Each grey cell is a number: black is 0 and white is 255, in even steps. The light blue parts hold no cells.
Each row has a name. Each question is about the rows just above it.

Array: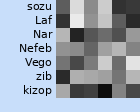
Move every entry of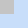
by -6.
[190]
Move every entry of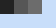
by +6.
[ 41  92 114]
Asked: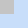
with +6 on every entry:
[202]
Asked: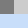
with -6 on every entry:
[117 198]
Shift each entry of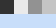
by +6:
[ 56 240 152 202]
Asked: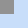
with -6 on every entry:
[140]

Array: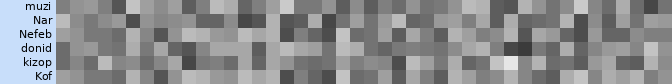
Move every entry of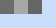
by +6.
[114 173 107]
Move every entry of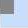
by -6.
[128]

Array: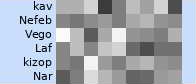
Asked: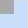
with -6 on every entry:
[163]
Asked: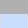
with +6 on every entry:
[182 182]
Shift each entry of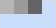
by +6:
[188 160 106]
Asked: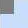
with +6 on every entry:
[132]
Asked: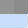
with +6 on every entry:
[154 146]

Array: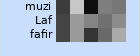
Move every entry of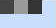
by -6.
[ 62 148  46]
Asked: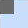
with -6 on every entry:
[100]
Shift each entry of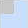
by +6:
[205]

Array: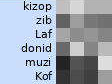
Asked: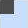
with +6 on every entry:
[83]
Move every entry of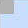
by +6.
[184]
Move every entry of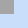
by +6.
[171]

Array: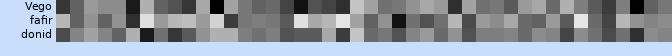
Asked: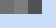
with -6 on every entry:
[107 120  76]
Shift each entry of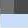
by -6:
[107  69]
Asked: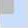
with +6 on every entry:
[195]
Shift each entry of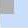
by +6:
[182]
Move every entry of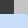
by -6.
[ 54 190]
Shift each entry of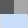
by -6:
[ 84 162]
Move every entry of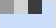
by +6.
[160 216  66]

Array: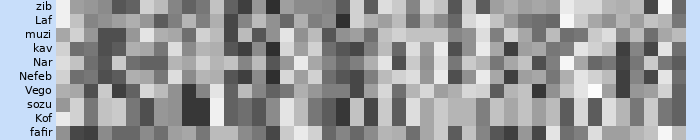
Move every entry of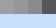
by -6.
[153 145 133  80]
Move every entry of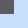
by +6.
[98]
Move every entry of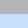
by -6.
[175 175]
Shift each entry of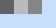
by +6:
[104 193 139]
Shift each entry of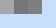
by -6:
[161 113 121]
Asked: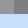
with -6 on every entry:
[145 121]

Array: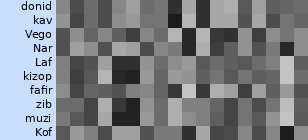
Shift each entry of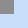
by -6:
[135]
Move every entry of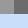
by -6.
[147 102]
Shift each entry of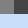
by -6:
[122  63]
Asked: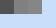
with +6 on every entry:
[ 88 134 140]
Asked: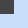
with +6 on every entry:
[75]
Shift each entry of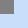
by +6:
[134]

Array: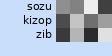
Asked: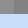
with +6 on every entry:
[149 136]
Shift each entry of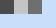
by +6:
[ 82 202 117]

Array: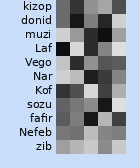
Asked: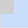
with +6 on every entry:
[213]
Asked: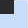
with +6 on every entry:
[50]
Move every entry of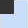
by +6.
[58]
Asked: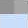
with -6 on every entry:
[139 160]

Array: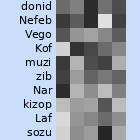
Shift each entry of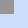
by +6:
[155]
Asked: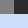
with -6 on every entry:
[122  38]
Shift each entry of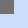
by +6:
[119]
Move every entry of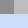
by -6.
[136 182]
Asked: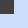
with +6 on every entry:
[71]
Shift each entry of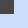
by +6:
[77]

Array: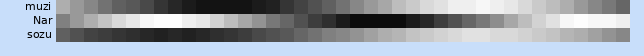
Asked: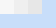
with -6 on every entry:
[241 233 225]
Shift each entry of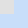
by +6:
[231]

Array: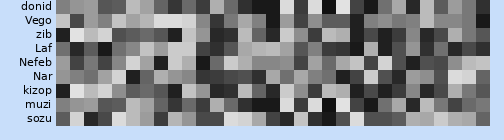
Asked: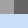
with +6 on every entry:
[168 106]
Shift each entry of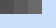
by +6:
[ 86  98 112]
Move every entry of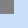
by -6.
[122]
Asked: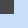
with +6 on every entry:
[79]
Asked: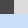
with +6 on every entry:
[ 79 225]
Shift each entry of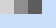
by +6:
[217 148  98]
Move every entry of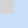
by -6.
[205]

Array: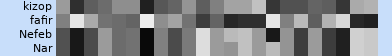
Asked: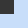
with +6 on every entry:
[60]
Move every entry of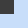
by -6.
[55]
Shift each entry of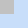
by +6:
[199]
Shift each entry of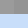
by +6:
[161 154]

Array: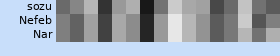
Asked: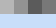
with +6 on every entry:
[188 153  97 126]
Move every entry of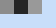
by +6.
[146  43 159]
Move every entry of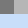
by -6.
[114 176]
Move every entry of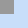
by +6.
[159]

